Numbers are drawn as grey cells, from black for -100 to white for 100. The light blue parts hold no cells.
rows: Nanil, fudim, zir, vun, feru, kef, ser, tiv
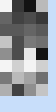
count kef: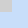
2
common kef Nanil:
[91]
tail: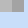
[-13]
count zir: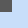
3

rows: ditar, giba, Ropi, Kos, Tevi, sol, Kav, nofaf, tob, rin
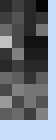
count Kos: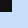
2
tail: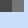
[-35]
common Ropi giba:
[-69]
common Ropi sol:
[-69]

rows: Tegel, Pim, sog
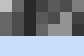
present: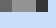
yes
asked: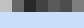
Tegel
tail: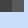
[-40  -2]
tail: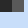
[-40  16 -48]

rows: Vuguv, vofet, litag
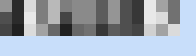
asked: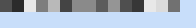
vofet
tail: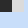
[ -1  45  -1   8   8 -28  17 -38 -57  82  27 -11]
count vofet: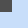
2

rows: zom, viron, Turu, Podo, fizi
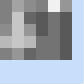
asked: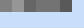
fizi
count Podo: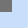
2

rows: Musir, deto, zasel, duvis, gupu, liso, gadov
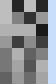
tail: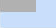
[-80]
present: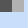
yes
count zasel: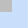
0
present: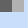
no
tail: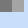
[-33  39]
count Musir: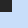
2

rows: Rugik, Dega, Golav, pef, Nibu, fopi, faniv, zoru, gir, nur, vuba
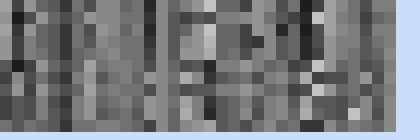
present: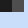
yes
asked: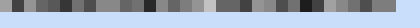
Rugik
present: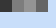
yes
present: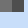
yes
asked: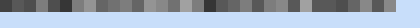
gir
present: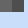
yes

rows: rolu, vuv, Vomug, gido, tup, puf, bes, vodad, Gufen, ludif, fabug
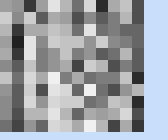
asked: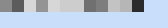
Gufen
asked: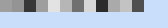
rolu
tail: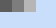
[-38]

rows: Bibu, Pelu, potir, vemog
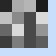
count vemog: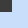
1
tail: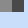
[70]
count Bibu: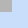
1
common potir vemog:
[-43]

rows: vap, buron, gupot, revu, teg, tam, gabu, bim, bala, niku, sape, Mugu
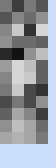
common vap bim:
[-6]
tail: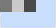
[-60]
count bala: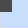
2
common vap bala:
[-6]

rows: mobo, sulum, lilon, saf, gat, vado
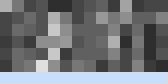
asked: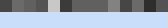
gat
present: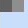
no

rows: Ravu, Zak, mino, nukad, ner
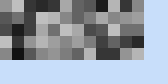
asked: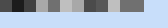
mino
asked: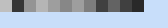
nukad

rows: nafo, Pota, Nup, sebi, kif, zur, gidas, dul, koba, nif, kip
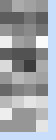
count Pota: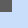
3
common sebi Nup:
[18]
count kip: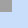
0
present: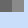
no

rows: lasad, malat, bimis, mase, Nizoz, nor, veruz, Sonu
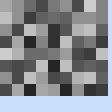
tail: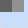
[13  3]
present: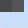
yes
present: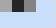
yes
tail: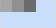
[-43  -6  13 -43  60   3]
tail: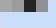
[-61 -52]
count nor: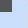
4

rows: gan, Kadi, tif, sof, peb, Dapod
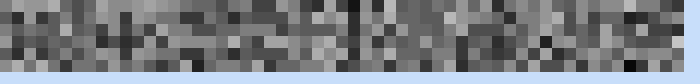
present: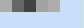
no
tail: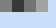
[-64 -29 -20 -29   9 -39  28 -39 -39   9 -56   9 -20   9 -94 -56  28 -39
   9]
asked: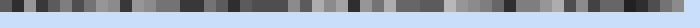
Kadi

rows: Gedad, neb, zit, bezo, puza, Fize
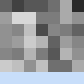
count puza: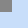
1
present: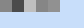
no
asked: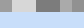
neb
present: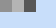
no
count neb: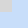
2
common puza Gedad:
[-32]

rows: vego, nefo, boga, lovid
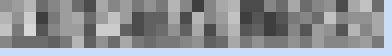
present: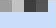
yes
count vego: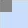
6

